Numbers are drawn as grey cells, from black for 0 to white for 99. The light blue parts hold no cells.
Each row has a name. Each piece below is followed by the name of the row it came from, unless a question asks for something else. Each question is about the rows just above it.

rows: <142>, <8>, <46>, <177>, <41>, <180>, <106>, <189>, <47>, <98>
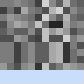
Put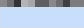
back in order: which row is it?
<189>
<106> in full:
[48 48 25 43 53 37 37 65 70 20 48 31]
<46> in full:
[48 59 53 48 43 25 81 53 37 70 43 37]

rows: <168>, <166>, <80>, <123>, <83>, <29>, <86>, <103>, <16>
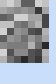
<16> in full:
[69 43 32 16 32 22 64]
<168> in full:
[75 81 69 37 37 81 75]
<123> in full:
[75 75 48 43 58 69 27]

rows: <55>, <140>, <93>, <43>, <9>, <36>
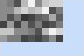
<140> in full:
[54 54 72 82 72 77 94 32 48]
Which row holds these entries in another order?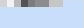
<9>
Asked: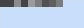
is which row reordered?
<36>
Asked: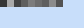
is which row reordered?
<93>
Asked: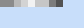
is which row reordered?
<9>
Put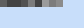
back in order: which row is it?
<36>

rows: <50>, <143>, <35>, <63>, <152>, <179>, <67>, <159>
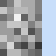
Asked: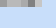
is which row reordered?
<143>
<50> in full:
[38 50 77 66 66 50]

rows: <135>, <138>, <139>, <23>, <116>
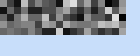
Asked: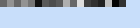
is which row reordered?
<139>
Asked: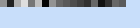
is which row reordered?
<139>
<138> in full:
[ 7 40 19 46 13 13 30 30 51 63 35 19 40 13 35 80 35 63]
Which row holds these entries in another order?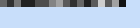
<138>
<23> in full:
[57 40 46 51 51 25 63 57 25 68 51 46 46 51 74 68 74 51]
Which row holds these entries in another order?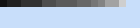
<116>

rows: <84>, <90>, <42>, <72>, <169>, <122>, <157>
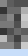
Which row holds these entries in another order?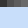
<169>
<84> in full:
[52 36 31 31]
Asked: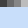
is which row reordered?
<122>

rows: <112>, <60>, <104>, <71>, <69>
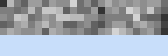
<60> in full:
[49 49 43 49 72 49 77 77 72 38 55 43 43 61 20 55 61 49 82 72 55 77 49 38]
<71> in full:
[38 43 61 67 49 61 72 55 61 38 38 49 55 38 32 49 61 61 43 61 67 55 49 26]
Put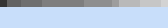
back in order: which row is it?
<104>
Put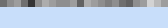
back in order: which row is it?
<69>
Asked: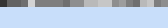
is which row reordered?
<104>

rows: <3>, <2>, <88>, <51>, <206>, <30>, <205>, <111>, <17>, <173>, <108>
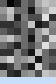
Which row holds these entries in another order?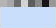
<17>
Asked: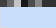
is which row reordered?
<111>
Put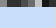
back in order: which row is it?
<51>
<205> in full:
[42 30 13 42 30 48 87 59]
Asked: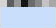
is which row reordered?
<30>

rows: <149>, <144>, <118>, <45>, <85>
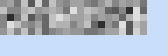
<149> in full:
[58 63 46 75 34 81 40 75 58 52 63 63 52 46 58 69 52 63 58 63 46]
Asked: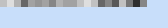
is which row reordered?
<118>
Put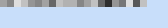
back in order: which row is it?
<45>
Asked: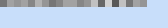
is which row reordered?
<149>
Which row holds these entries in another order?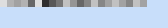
<118>

